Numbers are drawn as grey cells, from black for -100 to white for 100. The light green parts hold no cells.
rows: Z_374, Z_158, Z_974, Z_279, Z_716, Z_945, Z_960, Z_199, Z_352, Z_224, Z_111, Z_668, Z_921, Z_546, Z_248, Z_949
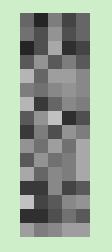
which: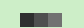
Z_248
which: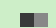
Z_921

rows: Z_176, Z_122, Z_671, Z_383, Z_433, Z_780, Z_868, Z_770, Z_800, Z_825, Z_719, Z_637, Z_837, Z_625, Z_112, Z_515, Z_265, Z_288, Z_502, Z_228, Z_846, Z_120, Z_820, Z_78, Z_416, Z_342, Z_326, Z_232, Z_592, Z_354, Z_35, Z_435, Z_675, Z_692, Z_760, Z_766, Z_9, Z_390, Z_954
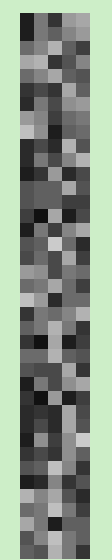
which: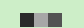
Z_354
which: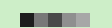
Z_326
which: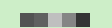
Z_675
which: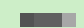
Z_837

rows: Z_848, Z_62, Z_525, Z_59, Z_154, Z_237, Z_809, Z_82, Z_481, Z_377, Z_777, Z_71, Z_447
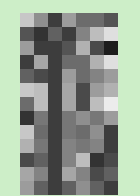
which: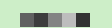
Z_777
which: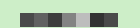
Z_777

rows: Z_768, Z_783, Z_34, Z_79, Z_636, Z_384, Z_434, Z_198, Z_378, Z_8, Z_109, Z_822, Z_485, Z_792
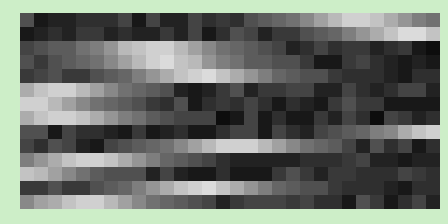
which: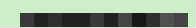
Z_783
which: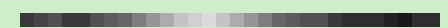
Z_636

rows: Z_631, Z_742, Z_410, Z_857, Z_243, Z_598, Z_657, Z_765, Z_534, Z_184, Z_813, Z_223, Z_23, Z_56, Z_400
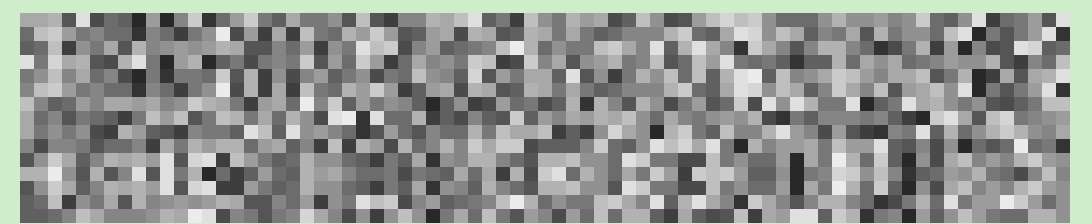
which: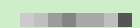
Z_243
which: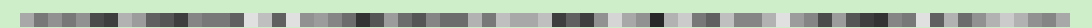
Z_534
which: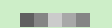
Z_598

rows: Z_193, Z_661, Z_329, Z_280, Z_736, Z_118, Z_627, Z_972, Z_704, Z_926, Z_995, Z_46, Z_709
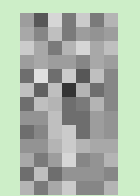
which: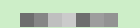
Z_704
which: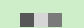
Z_193
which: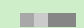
Z_709
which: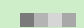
Z_329
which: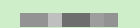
Z_972
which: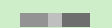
Z_972

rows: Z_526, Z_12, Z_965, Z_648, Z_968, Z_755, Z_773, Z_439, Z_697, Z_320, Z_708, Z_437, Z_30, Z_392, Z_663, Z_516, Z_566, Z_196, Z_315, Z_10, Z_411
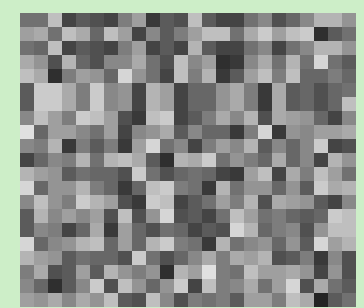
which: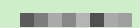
Z_439
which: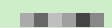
Z_12
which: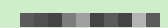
Z_965
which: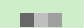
Z_12
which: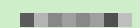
Z_663
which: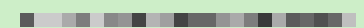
Z_773
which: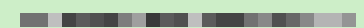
Z_526

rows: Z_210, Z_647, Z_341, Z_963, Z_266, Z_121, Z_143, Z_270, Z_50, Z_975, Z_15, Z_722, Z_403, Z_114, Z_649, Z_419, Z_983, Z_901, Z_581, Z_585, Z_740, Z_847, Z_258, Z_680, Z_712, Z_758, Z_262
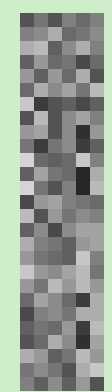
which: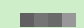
Z_258
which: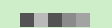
Z_270
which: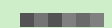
Z_210

